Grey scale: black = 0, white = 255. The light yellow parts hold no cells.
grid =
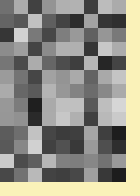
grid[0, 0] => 112
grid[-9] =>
[118, 75, 172, 102, 77, 62, 182, 38, 68]
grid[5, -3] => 99
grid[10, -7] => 209
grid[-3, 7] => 79
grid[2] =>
[54, 210, 121, 71, 126, 153, 96, 150, 121]
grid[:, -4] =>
[178, 44, 153, 176, 62, 170, 131, 192, 176, 63, 57, 126, 72]
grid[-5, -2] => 185
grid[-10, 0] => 140
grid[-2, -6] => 183
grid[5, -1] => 196
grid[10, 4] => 81
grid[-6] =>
[152, 124, 31, 170, 192, 192, 89, 190, 214]
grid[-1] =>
[72, 114, 185, 67, 63, 72, 159, 56, 29]
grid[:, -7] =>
[65, 193, 121, 68, 172, 70, 90, 31, 42, 194, 209, 95, 185]
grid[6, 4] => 151
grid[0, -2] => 188
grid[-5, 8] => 202
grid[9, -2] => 63
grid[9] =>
[92, 110, 194, 70, 60, 63, 165, 63, 29]
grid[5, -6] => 162
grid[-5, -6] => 171

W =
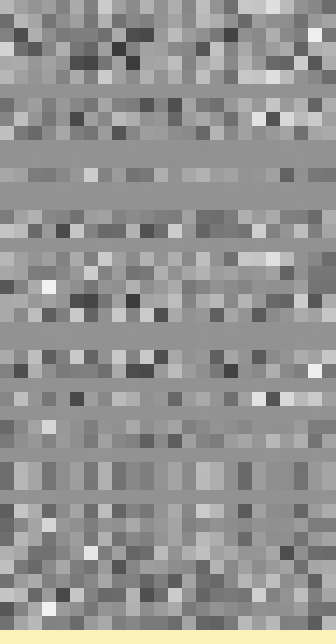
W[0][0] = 183
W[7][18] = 152
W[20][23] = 115
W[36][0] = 94
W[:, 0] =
[183, 109, 129, 211, 169, 183, 146, 111, 133, 192, 146, 146, 167, 146, 146, 124, 196, 146, 183, 167, 88, 169, 169, 146, 146, 170, 129, 146, 134, 146, 105, 121, 146, 110, 110, 146, 94, 105, 110, 176, 192, 113, 197, 88, 114]
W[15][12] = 124
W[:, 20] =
[186, 142, 137, 170, 101, 186, 146, 154, 217, 163, 147, 146, 98, 147, 146, 128, 148, 146, 186, 99, 144, 100, 149, 146, 146, 148, 137, 146, 217, 146, 145, 155, 146, 142, 142, 146, 140, 145, 143, 78, 163, 141, 147, 145, 127]
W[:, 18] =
[196, 156, 137, 139, 151, 196, 146, 152, 226, 141, 146, 146, 149, 147, 146, 155, 207, 147, 196, 150, 146, 151, 90, 146, 146, 90, 137, 147, 226, 146, 146, 150, 146, 157, 157, 146, 161, 146, 156, 150, 141, 155, 207, 146, 158]
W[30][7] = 147
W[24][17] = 146
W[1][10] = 128
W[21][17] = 180
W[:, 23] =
[108, 164, 117, 180, 172, 108, 146, 173, 159, 170, 146, 146, 118, 146, 146, 174, 165, 146, 108, 119, 115, 172, 198, 146, 146, 198, 117, 146, 159, 146, 124, 163, 146, 165, 165, 147, 172, 124, 164, 107, 170, 178, 165, 114, 184]
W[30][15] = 147
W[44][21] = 128
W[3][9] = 129
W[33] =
[110, 182, 166, 116, 142, 159, 120, 177, 115, 136, 127, 147, 163, 137, 186, 173, 144, 106, 157, 143, 142, 114, 153, 165]
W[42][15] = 118
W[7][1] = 146
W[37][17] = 137
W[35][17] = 146
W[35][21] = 146
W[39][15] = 161
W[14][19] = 146
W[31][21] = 175
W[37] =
[105, 136, 164, 214, 151, 144, 126, 147, 144, 168, 143, 152, 164, 129, 137, 146, 141, 137, 146, 144, 145, 155, 125, 124]
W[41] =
[113, 155, 171, 128, 142, 121, 136, 167, 127, 129, 102, 126, 93, 164, 112, 105, 137, 181, 155, 190, 141, 153, 97, 178]
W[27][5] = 146
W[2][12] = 187
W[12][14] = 178
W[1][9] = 136
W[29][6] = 146
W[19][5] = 152
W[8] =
[133, 190, 149, 119, 147, 73, 159, 136, 186, 173, 146, 150, 103, 156, 169, 149, 111, 160, 226, 83, 217, 186, 202, 159]
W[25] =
[170, 138, 190, 94, 128, 201, 100, 146, 200, 131, 201, 80, 168, 146, 151, 96, 166, 148, 90, 139, 148, 172, 162, 198]
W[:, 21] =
[146, 114, 127, 98, 205, 146, 146, 177, 186, 112, 146, 147, 145, 146, 147, 127, 190, 146, 146, 144, 158, 205, 172, 146, 147, 172, 127, 146, 185, 146, 155, 175, 146, 114, 115, 146, 102, 155, 115, 144, 112, 153, 190, 158, 128]
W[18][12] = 174

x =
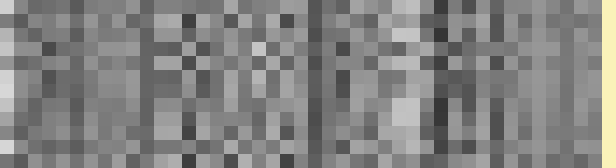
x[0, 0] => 207
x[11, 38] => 141
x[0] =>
[207, 134, 105, 110, 116, 90, 124, 129, 127, 146, 99, 129, 129, 122, 114, 118, 166, 116, 128, 132, 157, 154, 85, 113, 97, 163, 146, 133, 181, 190, 138, 59, 123, 79, 142, 99, 135, 136, 149, 134, 115, 150, 140]
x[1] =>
[124, 92, 133, 125, 145, 112, 149, 119, 147, 103, 114, 166, 171, 64, 164, 137, 88, 165, 119, 170, 74, 135, 87, 127, 147, 121, 99, 167, 149, 161, 93, 86, 145, 137, 164, 84, 148, 108, 143, 116, 122, 115, 125]
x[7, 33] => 84
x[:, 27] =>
[133, 167, 149, 116, 163, 117, 121, 141, 156, 167, 127, 165]
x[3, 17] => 128
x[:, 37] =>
[136, 108, 126, 145, 115, 144, 142, 131, 121, 111, 140, 107]
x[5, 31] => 94
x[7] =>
[194, 127, 100, 119, 121, 90, 129, 126, 124, 141, 98, 139, 140, 111, 128, 122, 159, 118, 114, 142, 147, 155, 82, 113, 106, 160, 136, 141, 192, 194, 128, 54, 136, 84, 147, 91, 140, 131, 149, 134, 116, 150, 134]
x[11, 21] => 130
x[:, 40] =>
[115, 122, 117, 120, 121, 118, 116, 116, 120, 122, 114, 119]
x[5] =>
[209, 143, 132, 82, 108, 106, 123, 142, 141, 152, 100, 102, 100, 151, 84, 113, 163, 125, 180, 112, 162, 135, 93, 122, 74, 148, 150, 117, 120, 162, 162, 94, 88, 94, 128, 120, 120, 144, 151, 144, 118, 141, 149]
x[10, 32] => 109
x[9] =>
[134, 96, 121, 128, 142, 109, 148, 121, 139, 110, 107, 166, 167, 68, 165, 137, 102, 153, 110, 171, 86, 140, 81, 123, 142, 126, 99, 167, 168, 175, 95, 75, 150, 128, 162, 80, 149, 111, 145, 123, 122, 127, 123]
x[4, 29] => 186
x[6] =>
[215, 142, 122, 91, 109, 99, 121, 137, 136, 151, 101, 110, 109, 142, 91, 114, 167, 120, 162, 116, 164, 144, 92, 118, 79, 158, 154, 121, 141, 172, 156, 80, 98, 84, 132, 113, 124, 142, 150, 140, 116, 144, 148]
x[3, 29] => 152
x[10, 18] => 144
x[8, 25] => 143
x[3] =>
[196, 143, 142, 75, 110, 115, 127, 147, 147, 153, 100, 98, 93, 158, 83, 114, 154, 128, 196, 110, 156, 126, 95, 126, 74, 135, 143, 116, 101, 152, 167, 109, 83, 109, 123, 125, 120, 145, 151, 150, 120, 139, 146]
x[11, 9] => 98
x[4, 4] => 138
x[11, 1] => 91
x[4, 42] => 123

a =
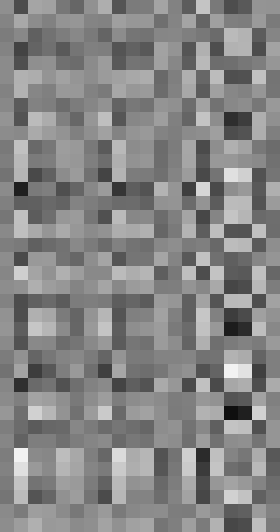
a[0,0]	143
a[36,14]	154
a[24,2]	137
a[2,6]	122
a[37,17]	76
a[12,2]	73
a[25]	[124, 146, 101, 119, 132, 136, 123, 101, 148, 122, 122, 131, 131, 133, 114, 115, 178, 171, 100, 127]
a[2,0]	124
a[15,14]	71
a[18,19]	149
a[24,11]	155
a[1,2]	140
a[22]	[146, 78, 176, 167, 123, 101, 148, 182, 84, 128, 130, 162, 128, 95, 198, 129, 61, 75, 160, 146]
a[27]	[134, 47, 106, 115, 81, 111, 130, 138, 68, 95, 83, 170, 151, 74, 193, 74, 167, 174, 78, 171]
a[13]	[139, 31, 122, 127, 79, 101, 136, 155, 53, 94, 83, 179, 149, 63, 214, 74, 142, 153, 89, 175]
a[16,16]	84
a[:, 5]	[102, 150, 136, 117, 108, 149, 152, 124, 103, 128, 153, 151, 155, 101, 131, 155, 151, 137, 103, 157, 132, 124, 101, 102, 117, 136, 153, 111, 121, 113, 135, 125, 168, 165, 154, 157, 120, 139]
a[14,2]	96
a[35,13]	163
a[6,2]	134
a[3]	[131, 67, 100, 112, 89, 117, 128, 126, 84, 98, 88, 162, 148, 85, 176, 78, 178, 180, 77, 163]
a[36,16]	91
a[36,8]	122
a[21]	[130, 77, 96, 106, 91, 124, 126, 122, 93, 102, 91, 155, 150, 95, 163, 84, 185, 186, 78, 162]
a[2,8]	140
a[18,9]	117
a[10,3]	119
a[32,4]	189
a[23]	[149, 94, 198, 182, 139, 102, 153, 196, 94, 142, 148, 156, 122, 107, 193, 152, 28, 43, 190, 136]
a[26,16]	242
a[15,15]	133
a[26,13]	145
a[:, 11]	[164, 111, 134, 162, 161, 105, 108, 148, 158, 131, 108, 109, 112, 179, 146, 108, 102, 136, 165, 94, 125, 155, 162, 156, 155, 131, 119, 170, 139, 143, 141, 146, 83, 86, 105, 109, 141, 117]
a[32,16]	132
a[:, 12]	[130, 132, 135, 148, 135, 127, 130, 144, 128, 126, 124, 127, 132, 149, 148, 127, 122, 142, 132, 121, 126, 150, 128, 122, 141, 131, 138, 151, 124, 123, 146, 141, 115, 120, 125, 131, 125, 127]
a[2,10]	115
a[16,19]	109

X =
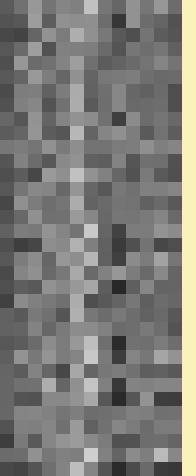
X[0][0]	91
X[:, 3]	[116, 93, 146, 82, 113, 125, 97, 83, 100, 92, 145, 88, 154, 133, 110, 112, 147, 141, 102, 105, 146, 121, 112, 103, 140, 148, 102, 174, 136, 129, 134, 134, 119, 111]
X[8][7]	113
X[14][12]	89
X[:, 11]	[151, 101, 92, 118, 132, 105, 107, 109, 117, 114, 127, 111, 90, 127, 106, 133, 147, 71, 162, 137, 100, 108, 105, 110, 123, 165, 97, 133, 62, 112, 123, 110, 186, 59]
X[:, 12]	[108, 82, 85, 96, 116, 107, 78, 78, 104, 93, 133, 81, 80, 134, 89, 105, 139, 78, 118, 101, 101, 103, 88, 84, 109, 147, 89, 133, 61, 113, 123, 101, 135, 56]
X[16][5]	116
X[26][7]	119
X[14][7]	106
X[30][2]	127
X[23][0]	98
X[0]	[91, 113, 152, 116, 133, 128, 193, 118, 102, 146, 118, 151, 108]
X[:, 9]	[146, 146, 79, 118, 106, 125, 103, 105, 139, 125, 125, 85, 82, 113, 114, 117, 124, 80, 139, 124, 95, 119, 109, 110, 113, 132, 113, 131, 86, 128, 123, 82, 139, 75]
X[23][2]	131
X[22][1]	89
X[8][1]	86
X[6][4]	124
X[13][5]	149
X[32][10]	126
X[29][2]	134
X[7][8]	135
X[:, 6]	[193, 143, 144, 125, 112, 100, 98, 90, 140, 100, 115, 97, 146, 102, 99, 135, 201, 127, 182, 106, 166, 79, 119, 139, 190, 200, 101, 195, 168, 109, 96, 137, 207, 132]
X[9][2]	149
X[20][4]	135
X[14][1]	144
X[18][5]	142
